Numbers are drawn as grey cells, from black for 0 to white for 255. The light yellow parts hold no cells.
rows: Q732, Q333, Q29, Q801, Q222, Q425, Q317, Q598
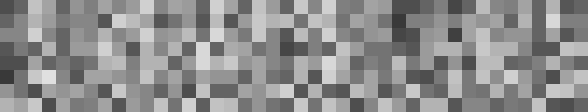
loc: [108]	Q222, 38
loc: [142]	Q425, 36
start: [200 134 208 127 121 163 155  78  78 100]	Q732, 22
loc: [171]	Q801, 17
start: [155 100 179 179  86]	Q598, 29
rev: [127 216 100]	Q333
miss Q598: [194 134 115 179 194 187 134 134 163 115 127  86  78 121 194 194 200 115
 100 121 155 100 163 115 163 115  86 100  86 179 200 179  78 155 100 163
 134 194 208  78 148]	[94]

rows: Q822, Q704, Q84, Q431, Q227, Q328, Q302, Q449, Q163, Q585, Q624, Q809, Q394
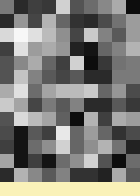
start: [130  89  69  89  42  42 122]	Q328, 3
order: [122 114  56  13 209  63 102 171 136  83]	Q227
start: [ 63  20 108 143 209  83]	Q809, 3
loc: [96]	Q163, 5
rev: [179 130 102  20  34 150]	Q431
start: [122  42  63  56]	Q822, 1
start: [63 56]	Q822, 3

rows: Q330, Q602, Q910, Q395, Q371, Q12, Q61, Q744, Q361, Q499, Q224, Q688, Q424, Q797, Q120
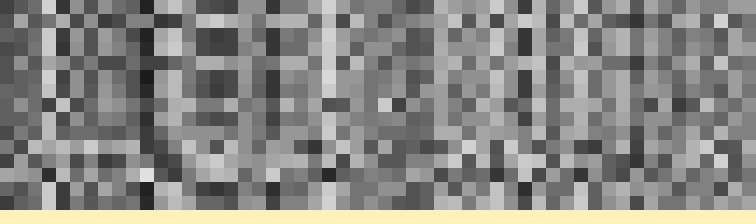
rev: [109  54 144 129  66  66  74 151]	Q395
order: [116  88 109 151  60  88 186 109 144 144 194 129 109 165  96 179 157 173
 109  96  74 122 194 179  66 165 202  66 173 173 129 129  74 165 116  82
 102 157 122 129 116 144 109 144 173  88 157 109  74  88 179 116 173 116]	Q371
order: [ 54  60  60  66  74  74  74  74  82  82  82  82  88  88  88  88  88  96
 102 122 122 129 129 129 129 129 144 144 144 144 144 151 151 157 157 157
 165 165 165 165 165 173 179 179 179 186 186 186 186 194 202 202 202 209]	Q688
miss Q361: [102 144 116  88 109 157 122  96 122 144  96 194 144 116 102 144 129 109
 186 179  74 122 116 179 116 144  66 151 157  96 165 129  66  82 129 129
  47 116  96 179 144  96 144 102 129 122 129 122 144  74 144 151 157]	[136]

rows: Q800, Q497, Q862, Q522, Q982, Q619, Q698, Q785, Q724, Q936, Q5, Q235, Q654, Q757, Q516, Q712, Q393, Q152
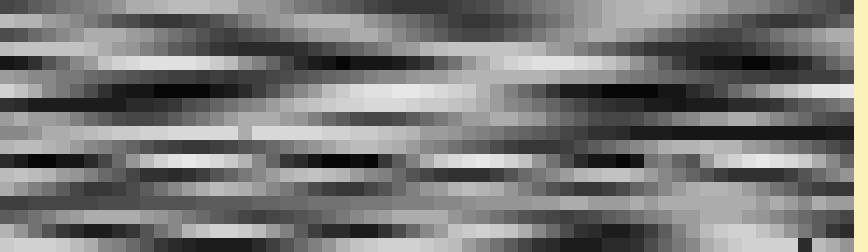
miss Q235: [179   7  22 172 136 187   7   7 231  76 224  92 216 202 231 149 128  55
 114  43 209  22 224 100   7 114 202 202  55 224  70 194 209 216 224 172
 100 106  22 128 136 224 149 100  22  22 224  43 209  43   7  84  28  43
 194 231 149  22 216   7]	[14]
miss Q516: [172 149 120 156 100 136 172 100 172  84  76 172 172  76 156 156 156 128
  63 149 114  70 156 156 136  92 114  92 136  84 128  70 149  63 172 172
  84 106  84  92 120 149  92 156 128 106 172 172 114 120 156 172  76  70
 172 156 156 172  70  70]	[143]
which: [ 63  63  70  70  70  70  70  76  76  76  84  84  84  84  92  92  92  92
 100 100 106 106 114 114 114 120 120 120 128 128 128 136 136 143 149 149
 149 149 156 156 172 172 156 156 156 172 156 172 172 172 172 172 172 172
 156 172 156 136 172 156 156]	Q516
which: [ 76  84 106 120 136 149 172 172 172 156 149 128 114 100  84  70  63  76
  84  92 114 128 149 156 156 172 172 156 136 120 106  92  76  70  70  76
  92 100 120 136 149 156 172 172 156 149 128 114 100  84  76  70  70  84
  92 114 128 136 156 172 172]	Q862
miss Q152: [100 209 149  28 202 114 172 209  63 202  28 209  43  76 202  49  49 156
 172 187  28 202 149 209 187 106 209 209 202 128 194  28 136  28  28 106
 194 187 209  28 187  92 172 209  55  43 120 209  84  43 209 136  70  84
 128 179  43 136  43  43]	[36]
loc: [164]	Q5, 24

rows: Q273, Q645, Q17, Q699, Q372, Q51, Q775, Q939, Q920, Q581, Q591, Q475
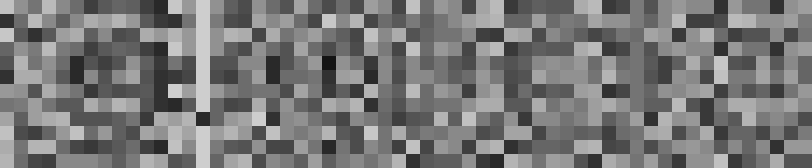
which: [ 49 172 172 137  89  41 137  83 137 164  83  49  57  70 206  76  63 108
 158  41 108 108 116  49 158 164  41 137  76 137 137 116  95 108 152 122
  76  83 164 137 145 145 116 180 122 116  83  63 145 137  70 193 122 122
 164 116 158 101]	Q51
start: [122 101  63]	Q920, 27
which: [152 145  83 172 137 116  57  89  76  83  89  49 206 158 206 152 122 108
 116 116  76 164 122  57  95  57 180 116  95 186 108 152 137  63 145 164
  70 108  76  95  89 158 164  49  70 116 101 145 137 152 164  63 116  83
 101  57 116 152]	Q775
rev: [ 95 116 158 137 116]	Q17
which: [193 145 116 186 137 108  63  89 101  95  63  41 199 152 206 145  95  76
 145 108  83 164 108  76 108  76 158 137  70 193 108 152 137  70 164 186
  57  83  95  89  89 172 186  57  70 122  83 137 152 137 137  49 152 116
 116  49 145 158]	Q273
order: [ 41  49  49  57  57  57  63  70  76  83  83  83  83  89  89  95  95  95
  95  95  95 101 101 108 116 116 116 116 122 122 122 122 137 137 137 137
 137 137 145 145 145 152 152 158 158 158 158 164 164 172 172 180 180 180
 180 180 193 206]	Q475
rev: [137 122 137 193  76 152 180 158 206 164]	Q581

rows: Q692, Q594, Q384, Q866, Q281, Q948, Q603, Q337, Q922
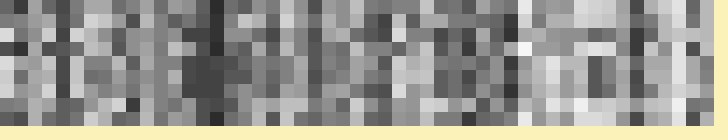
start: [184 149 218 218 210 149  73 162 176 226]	Q922, 40
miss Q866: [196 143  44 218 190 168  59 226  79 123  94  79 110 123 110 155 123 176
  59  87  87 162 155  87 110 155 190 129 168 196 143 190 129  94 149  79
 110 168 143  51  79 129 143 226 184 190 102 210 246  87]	[135]

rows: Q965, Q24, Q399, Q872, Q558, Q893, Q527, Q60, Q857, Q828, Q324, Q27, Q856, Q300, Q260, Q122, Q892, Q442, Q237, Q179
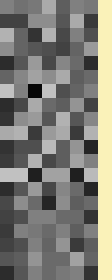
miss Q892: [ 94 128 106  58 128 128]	[120]
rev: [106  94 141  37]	Q260
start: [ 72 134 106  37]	Q300, 4
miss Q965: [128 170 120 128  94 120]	[113]
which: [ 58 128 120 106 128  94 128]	Q892
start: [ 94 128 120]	Q965, 5
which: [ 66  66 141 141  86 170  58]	Q24

